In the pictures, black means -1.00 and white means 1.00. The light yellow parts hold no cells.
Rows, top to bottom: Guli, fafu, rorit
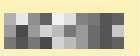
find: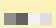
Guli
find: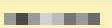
fafu
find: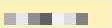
Guli
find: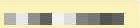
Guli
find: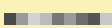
fafu
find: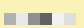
Guli

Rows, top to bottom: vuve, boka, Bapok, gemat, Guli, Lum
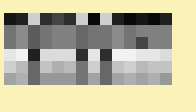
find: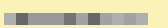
Lum
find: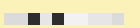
gemat
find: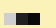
vuve
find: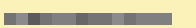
boka
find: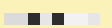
gemat

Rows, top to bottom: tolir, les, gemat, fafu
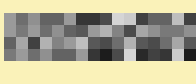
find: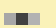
gemat
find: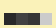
fafu
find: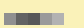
les
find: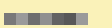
les
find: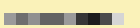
fafu

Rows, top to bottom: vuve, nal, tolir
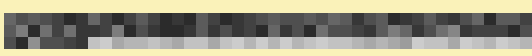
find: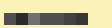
nal
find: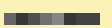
nal
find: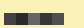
nal

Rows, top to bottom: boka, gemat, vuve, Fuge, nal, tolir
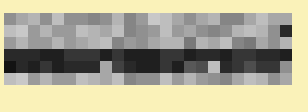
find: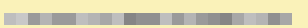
tolir
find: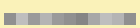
tolir
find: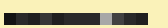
nal

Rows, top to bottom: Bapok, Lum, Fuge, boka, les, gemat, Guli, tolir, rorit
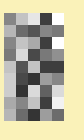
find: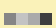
Fuge
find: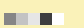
Bapok

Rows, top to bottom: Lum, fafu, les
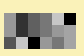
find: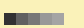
fafu
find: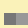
fafu
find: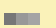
fafu
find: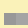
fafu
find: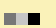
Lum

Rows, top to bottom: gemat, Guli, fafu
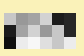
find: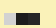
gemat
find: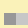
Guli
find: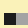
Guli
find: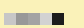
gemat

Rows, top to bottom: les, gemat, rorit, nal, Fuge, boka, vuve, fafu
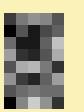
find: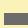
vuve
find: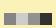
fafu
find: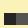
nal

